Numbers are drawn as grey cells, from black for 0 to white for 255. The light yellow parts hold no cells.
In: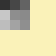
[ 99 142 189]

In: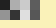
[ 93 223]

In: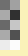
[161 170]

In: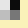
[ 12 190]

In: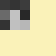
[ 60 194  51]

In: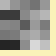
[151 165  91 123  36]

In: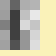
[180 193  63 166]
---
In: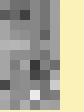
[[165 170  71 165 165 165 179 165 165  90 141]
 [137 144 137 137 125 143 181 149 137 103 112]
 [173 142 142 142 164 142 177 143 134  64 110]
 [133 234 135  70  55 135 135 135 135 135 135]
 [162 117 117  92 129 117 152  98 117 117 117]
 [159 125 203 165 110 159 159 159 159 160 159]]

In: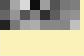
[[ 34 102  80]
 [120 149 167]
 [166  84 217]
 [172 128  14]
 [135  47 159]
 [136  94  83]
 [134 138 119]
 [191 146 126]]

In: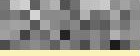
[[ 77 159 153 113 121]
 [115 148 162 126 195]
 [127  67 160  98 207]
 [139 127  88 212  94]
 [125 105 168 138 159]
 [ 96 153 137 138 178]
 [135  35 118 140  82]
 [113 123 135  96 112]
 [ 76 121  77 177 188]
 [135 137 103 110 192]
 [105 114  91 125 201]
 [ 27 175 141 168 143]
 [ 83 143 115  96 162]
 [129 150 148 138 146]]

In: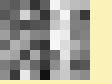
[[141 124 177 101 158 133  87 104]
 [ 57  98 163 177 106  90 107  91]
 [232 158  67 156 172  71 211 123]
 [138 102 168  75 133  82 128  51]
 [ 18  55  83  50 125  86  51  95]
 [183 140 111 247 243 197 177 243]
 [200 203 227 218 235 220 243 205]
 [153  79 144 177 123 129 126 189]
 [139  87 117 139 130 125  56 184]]

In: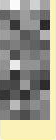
[[129 116  53  76 134 145 155 112 157 139 100 199]
 [101 185  88  71  50 233  77 126 141  54 126 250]
 [ 77 118  49 155 118 145 133 107  87 153 157 166]
 [111 141 106  80  95 147 118  97 105 153 130 208]
 [131 130 158  44  80 120 134  84 178  42 106 162]]

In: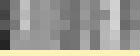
[[ 36  46  89  67  78]
 [155 146 120 134 128]
 [154 163 197 183 191]
 [153 150 143 147 143]
 [154 153 151 151 154]
 [159 138 143 147 138]
 [113 115 138 121 125]
 [116 116 113 115 114]
 [171 165 143 153 147]
 [121 121 135 129 133]
 [181 182 179 138 181]
 [188 197 210 206 209]
 [136 128 107 116 111]
 [162 157 124 140 133]]
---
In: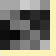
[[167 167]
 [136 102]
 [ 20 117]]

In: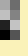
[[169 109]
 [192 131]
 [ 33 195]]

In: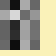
[[104  17]
 [168 215]
 [ 99  38]]

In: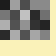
[[ 28 159]
 [119  74]
 [175  82]]

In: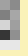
[[161 139]
 [128 167]
 [213 159]]

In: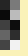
[[ 37 122]
 [ 10 187]
 [ 64  13]]
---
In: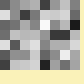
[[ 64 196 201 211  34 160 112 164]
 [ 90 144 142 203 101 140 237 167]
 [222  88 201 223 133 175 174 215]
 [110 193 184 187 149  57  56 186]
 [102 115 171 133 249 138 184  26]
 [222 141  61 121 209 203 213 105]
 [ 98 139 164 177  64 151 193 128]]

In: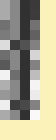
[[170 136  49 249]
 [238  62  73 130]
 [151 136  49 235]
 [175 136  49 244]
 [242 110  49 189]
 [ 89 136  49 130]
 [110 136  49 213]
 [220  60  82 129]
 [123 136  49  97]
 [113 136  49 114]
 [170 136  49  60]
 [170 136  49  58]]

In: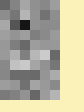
[[122 129 146 103 156 180]
 [157 150 113 164 153 138]
 [135 108 108 106 149 171]
 [137 193 201 165 146 118]
 [154 176 128 183 203 105]
 [152 126 105 157 151 152]
 [159 148 158 127 138 154]
 [168  85  21 145 140 140]
 [141 118 181 146 114 142]
 [102 132 166 144 136 157]]

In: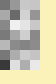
[[ 57 223 174 233]
 [120 173 204 196]
 [184 139 132 140]
 [122 167 207 137]
 [136 240 228 200]
 [169 106 210 149]
 [116 152 200 198]]

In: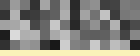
[[ 49 116 154 145  51  24 205 129 121 201 125 189 165  31]
 [ 29 218 175 179 104 169 188 139  96  94  96 133  68 135]
 [162 167 188  70 102 199 114  40 108 145  85 178  51  75]
 [ 51 179  55  60  85  96 174  46 163 114 194  60 120 125]
 [ 84 155 120  50 165  94 163  41 133 144  63  67 123 116]]

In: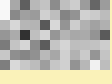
[[126 217 200 188 158 198 208 147 183 241 189]
 [199 143 134 145 185 167 208 178 202 149 196]
 [123 196 214 140  92 197 213 190 191 194 205]
 [150 171  49 191 213 150 180 168 170 148  90]
 [185 215 182 180  89 216 148 205 177 162 176]
 [247 137 160 155 208 190 132 147 209 203 188]
 [249 168  95 184 195 140 191 205 156 102 156]]

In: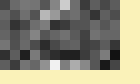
[[ 94  60 116 103 145 241 126 172 136  86  25  69]
 [ 48  93  31 122  65  45  34  32  60  87 124  18]
 [117  80 105  76  44  73  93  98  63  69  92  54]
 [100  78 101 132  85 101 113  90  66 114 103 102]
 [ 93  51  71 110 125  49  59  83  84 105  86 104]
 [102  80 111  83 183 153 102 111  83  52  95  77]
 [ 69 106 119 116  86 133 204 110  59  94  72  92]]
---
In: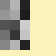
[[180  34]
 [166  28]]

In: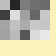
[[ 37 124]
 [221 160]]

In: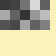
[[ 65 116]
 [ 98  52]]

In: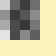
[[101  61]
 [ 60  86]]

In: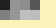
[[149 142]
 [150 192]]

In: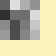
[[222 174]
 [110 110]]

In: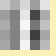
[[174 215]
 [129 230]]
